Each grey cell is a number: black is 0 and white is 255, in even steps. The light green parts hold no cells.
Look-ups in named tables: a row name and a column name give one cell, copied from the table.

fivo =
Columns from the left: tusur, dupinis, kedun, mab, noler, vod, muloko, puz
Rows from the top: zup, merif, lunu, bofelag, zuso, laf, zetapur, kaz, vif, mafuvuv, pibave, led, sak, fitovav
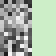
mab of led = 38
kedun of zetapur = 143
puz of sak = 239
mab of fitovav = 155
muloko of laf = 98
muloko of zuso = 125
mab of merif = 200
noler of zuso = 243
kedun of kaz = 105
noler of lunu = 202
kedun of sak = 220
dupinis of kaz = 94
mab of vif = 81
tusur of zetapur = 199
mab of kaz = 82
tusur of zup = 144
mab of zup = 49
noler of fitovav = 237

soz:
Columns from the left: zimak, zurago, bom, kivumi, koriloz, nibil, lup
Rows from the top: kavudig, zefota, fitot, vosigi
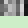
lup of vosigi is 24
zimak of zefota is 109
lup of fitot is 27
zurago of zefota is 133
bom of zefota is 189
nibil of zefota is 212
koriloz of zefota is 109
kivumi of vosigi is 165
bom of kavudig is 131
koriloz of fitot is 109
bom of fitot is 190
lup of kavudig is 38
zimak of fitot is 110
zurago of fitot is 119
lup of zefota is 21
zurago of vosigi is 178
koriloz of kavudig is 90
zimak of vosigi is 91
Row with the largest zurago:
kavudig

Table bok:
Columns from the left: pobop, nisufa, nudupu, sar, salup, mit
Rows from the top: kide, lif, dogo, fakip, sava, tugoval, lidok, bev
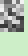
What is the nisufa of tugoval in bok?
86
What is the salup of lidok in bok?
105
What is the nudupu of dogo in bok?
78
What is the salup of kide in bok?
118
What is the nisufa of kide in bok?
98
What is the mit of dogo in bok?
159
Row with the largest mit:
kide

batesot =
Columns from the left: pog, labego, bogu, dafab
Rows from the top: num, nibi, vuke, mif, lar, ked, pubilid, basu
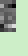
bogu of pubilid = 177
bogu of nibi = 42
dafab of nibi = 4
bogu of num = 106
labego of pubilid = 133
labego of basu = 79
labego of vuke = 107
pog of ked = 119
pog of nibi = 170
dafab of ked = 108
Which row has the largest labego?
pubilid

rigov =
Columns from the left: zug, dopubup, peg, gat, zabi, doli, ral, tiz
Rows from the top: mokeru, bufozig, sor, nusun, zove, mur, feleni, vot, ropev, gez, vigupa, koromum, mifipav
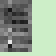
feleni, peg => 113
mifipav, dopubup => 115
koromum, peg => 28
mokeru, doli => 103
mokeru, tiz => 89
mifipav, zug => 139
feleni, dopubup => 106
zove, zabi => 89
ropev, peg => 116

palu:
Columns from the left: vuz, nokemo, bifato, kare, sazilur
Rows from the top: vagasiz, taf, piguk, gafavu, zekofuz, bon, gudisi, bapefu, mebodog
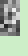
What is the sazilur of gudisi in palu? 81
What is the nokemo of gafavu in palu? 173
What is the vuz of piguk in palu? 82
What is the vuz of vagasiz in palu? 89
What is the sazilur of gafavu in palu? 219
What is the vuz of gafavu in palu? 95
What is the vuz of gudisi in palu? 184
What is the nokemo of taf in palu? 187
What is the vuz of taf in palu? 110
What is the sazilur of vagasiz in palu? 177
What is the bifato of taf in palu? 160
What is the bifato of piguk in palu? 141
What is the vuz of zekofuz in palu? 68
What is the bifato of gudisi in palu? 80
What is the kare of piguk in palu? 239
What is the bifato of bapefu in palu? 188
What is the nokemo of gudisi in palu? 37

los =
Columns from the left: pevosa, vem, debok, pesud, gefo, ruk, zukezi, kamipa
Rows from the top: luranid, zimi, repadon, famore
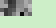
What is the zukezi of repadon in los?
105
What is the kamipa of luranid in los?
149
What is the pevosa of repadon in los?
90
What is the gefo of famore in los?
169
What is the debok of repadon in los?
77
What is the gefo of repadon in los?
153
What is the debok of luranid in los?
47
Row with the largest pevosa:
famore

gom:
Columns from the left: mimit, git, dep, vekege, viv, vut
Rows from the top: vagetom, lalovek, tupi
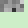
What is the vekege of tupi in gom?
49
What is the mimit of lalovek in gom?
118
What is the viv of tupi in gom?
158
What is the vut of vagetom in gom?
202
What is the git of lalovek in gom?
160
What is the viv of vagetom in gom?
133
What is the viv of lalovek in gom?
162
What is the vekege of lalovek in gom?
142
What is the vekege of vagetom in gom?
121
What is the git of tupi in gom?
178
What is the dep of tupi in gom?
172
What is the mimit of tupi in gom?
123
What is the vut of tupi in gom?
151
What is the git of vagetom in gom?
120
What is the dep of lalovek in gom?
156
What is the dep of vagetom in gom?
153
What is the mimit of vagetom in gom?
126
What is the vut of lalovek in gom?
108

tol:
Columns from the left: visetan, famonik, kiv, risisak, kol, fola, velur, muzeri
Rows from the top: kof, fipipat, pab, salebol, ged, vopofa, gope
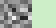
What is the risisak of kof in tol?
154
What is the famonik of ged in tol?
82
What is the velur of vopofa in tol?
172
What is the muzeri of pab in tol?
62
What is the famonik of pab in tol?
163
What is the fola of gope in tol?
141
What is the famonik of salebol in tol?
100

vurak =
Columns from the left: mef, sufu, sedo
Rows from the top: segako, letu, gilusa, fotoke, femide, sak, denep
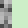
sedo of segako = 183
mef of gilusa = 152
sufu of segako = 196
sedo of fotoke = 161
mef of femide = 186
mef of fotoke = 180
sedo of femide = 175
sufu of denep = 129
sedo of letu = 132
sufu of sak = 108
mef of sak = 180
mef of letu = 54
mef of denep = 78
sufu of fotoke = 162
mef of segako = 127
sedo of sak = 191
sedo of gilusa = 80
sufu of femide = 142
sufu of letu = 173
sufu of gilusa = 135

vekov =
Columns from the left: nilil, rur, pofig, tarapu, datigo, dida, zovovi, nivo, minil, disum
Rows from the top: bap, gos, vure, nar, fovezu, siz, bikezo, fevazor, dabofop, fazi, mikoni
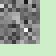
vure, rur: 145
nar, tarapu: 167
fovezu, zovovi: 88
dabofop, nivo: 171
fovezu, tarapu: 179
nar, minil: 82
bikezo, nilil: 107
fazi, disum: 152
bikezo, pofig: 76
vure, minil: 169
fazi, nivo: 87
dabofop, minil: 120
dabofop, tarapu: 63
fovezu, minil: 111
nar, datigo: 171

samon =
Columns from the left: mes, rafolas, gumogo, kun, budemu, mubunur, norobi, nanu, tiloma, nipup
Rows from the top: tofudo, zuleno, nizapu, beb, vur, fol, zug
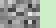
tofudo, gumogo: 208
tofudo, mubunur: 123
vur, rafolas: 128
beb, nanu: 233
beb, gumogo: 172
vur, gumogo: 141
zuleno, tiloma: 160
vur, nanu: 125
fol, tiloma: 63
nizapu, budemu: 191
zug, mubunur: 153
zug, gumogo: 135
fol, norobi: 57
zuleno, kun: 103
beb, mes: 138
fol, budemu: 177
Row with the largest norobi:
zuleno

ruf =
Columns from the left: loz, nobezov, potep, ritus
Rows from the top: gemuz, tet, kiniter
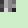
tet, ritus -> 150
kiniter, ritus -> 34
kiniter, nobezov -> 215
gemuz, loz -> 57
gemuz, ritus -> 110
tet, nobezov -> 171
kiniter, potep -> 124
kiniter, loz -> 57
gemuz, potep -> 137
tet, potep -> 137
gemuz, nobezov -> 171
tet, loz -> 83
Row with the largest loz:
tet

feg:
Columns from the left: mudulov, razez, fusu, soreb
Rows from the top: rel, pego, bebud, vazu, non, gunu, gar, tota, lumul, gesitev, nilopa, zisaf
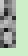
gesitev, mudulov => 122
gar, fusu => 154
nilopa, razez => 162
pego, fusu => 140
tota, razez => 19
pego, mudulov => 197
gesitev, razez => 194
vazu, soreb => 155
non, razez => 133
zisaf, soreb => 138
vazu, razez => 31
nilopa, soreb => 67
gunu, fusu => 168
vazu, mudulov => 158
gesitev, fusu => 180
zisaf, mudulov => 80
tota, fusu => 113
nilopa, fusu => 180
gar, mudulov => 180

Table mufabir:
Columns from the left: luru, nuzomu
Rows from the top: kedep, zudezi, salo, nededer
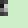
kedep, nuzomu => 74
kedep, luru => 54
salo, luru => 116
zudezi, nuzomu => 204
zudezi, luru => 22
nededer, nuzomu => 77
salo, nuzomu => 173
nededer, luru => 58
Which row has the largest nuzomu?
zudezi

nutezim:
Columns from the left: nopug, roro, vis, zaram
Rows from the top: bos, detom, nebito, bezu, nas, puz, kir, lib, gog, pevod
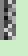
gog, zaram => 107
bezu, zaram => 80
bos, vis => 208
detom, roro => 62
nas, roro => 17
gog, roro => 62
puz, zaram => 178
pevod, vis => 118
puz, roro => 62
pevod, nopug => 131
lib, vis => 123
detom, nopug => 131
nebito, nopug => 131
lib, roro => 206
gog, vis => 225

